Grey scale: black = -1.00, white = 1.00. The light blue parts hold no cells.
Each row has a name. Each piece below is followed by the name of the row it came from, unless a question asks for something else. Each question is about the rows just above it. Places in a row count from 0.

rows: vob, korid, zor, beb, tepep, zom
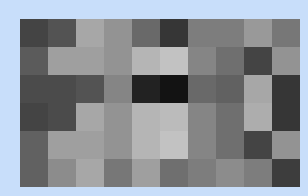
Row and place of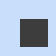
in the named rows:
zom, 9
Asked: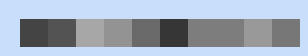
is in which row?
vob
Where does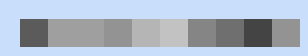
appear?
korid
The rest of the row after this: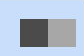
|  0.15 |  0.42 |  0.47 |  0.04 | -0.13 |  0.36 | -0.58 |
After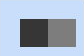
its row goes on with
| -0.02 |  0.20 | -0.07 |
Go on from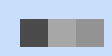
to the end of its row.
|  0.42 |  0.47 |  0.04 | -0.13 |  0.36 | -0.58 |
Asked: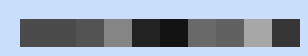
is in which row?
zor

